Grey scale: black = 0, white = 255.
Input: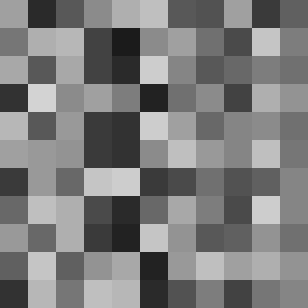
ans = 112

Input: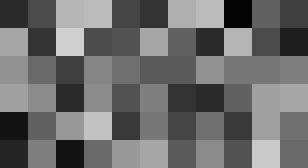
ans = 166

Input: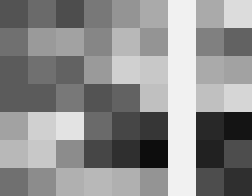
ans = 20

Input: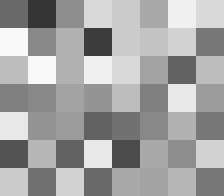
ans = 120

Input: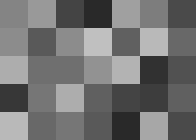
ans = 81

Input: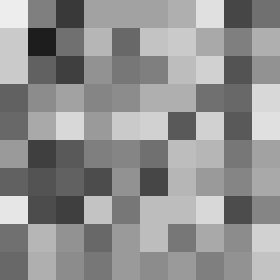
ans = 133

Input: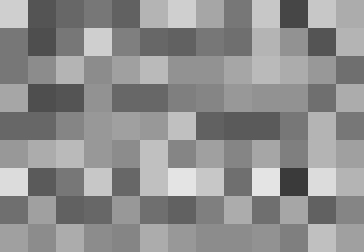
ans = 180
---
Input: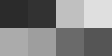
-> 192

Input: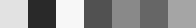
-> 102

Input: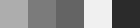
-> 240

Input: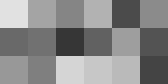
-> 75

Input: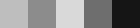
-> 110

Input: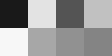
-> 84

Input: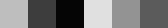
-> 147
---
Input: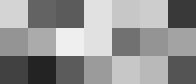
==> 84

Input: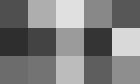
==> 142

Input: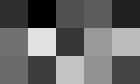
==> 68

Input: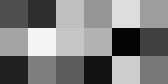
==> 120

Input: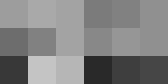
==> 70

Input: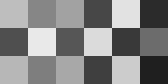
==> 31

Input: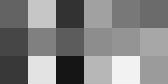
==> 155

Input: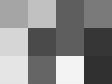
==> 48
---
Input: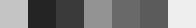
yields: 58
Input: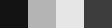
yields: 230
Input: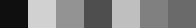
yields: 147
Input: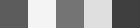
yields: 116
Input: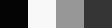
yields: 151
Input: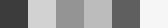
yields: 148
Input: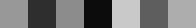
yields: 140
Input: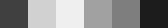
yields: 239
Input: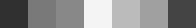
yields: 136
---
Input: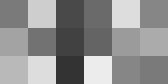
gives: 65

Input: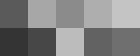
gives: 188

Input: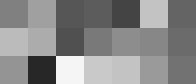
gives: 80

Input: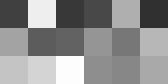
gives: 98

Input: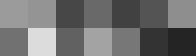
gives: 97

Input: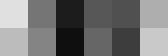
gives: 15

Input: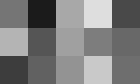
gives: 160

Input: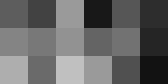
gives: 146
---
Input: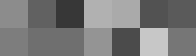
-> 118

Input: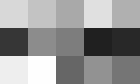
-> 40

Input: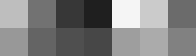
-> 129

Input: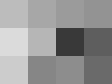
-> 94

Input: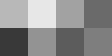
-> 126

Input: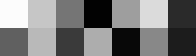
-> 28

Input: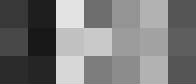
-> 94
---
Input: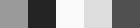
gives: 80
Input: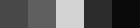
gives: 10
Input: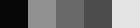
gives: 228
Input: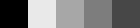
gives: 71
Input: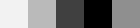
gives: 143
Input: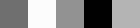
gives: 180
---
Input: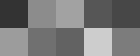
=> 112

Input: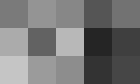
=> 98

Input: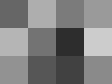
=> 115

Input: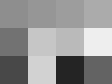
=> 198

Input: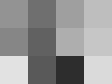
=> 97

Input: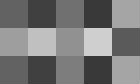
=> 192

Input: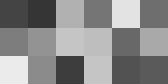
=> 147
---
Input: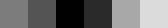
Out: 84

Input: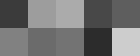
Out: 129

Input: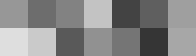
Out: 89

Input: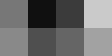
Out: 202

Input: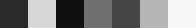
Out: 16

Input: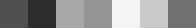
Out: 168

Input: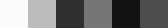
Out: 188

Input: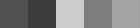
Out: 81

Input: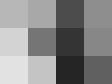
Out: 135
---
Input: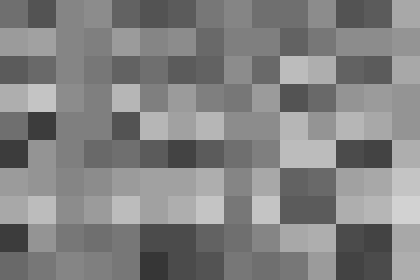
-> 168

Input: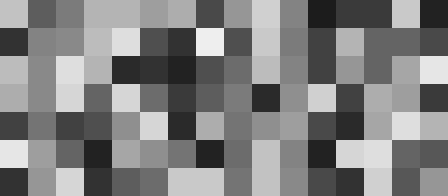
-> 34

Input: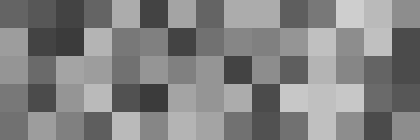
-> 141

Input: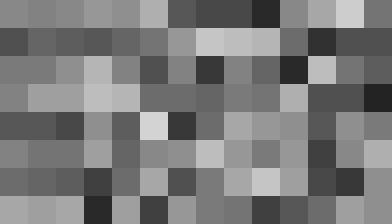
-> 116

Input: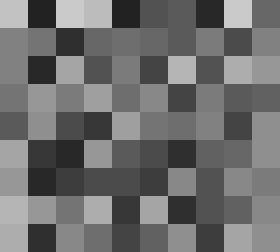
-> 103

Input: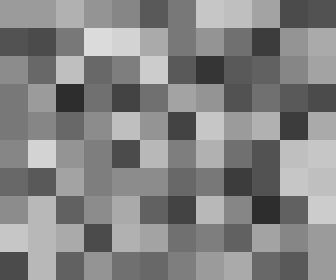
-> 82

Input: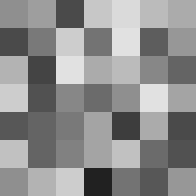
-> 171
